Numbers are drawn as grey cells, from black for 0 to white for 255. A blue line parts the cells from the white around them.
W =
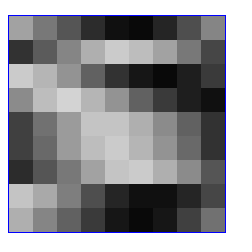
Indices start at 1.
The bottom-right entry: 113
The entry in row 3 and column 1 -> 203
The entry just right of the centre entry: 175
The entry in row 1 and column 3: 85
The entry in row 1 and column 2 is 120
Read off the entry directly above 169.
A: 85
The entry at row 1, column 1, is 162
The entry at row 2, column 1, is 50
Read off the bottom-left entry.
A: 175
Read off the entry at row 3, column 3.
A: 147
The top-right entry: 133
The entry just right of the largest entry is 181
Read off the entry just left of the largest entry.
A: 189
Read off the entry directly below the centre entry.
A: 203
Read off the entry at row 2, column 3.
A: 133
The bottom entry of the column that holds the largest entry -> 97

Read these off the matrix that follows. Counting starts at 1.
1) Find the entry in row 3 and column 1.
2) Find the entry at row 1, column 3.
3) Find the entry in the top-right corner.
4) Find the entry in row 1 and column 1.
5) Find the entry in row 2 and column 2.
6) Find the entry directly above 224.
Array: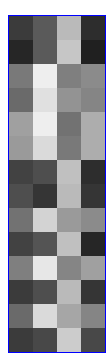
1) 121
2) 186
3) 45
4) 59
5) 90
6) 238

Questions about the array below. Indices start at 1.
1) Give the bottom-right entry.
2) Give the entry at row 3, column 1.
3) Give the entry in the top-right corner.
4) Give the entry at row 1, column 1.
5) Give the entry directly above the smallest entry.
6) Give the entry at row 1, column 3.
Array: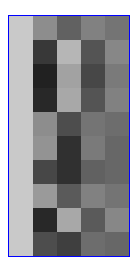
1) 103
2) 201
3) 116
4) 201
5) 56
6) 97
